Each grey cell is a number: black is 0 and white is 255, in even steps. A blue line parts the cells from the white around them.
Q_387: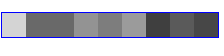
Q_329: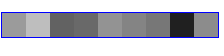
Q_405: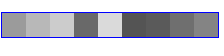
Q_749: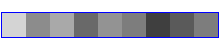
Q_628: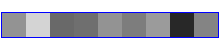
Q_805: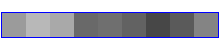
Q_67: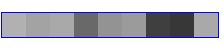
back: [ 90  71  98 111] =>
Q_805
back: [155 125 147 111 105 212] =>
Q_628
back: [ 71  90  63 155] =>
Q_387
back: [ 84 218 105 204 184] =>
Q_405
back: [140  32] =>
Q_329

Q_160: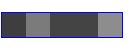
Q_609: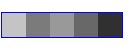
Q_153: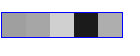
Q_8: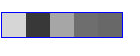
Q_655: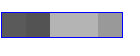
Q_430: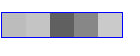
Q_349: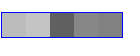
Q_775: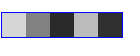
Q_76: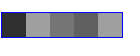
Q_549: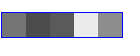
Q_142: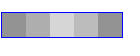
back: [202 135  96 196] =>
Q_430
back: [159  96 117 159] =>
Q_76

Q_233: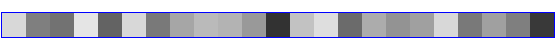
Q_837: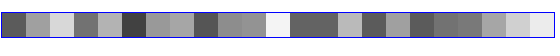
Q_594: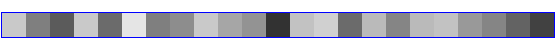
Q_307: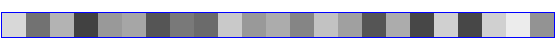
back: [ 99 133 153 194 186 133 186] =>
Q_594
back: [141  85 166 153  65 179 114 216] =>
Q_837
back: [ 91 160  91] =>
Q_837
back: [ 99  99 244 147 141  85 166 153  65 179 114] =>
Q_837
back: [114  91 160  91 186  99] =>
Q_837
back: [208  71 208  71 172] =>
Q_307

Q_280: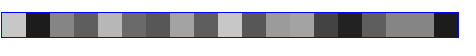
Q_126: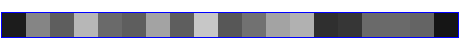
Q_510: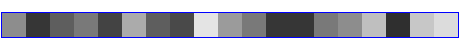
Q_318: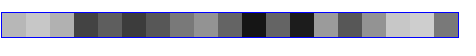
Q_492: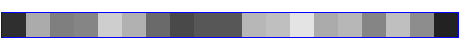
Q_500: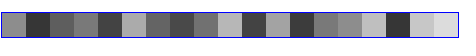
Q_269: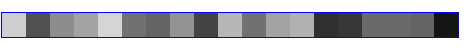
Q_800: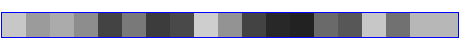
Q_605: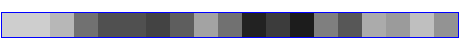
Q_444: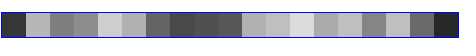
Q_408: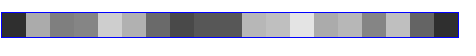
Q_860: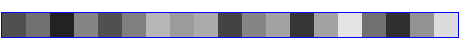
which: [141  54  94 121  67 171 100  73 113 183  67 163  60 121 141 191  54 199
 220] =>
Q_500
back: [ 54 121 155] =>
Q_510
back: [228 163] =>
Q_860
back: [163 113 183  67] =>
Q_269
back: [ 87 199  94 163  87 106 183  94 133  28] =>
Q_280

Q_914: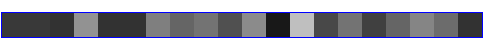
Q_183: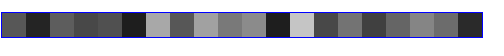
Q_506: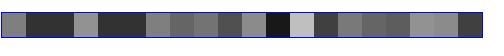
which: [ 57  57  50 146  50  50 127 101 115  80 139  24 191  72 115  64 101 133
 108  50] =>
Q_914
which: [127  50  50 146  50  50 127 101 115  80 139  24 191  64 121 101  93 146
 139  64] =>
Q_506
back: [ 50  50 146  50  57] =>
Q_914

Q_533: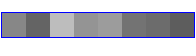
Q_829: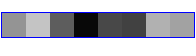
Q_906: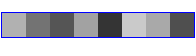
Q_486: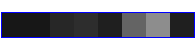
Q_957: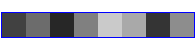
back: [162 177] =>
Q_829
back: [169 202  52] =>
Q_906

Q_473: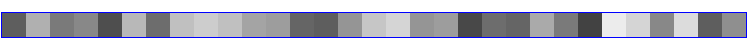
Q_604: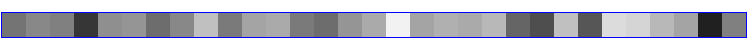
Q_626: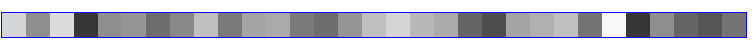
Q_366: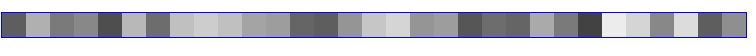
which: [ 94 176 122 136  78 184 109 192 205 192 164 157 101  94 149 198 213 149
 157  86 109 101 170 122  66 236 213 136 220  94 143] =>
Q_366
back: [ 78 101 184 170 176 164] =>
Q_604
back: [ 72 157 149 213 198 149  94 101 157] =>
Q_473

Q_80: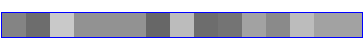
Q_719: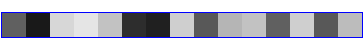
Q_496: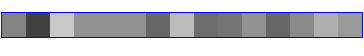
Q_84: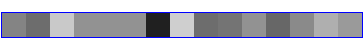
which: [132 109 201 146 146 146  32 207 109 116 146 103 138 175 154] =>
Q_84
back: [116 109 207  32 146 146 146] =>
Q_84
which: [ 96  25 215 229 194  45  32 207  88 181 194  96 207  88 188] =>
Q_719
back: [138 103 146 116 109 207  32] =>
Q_84
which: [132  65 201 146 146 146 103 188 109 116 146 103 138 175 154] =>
Q_496
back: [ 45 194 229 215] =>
Q_719

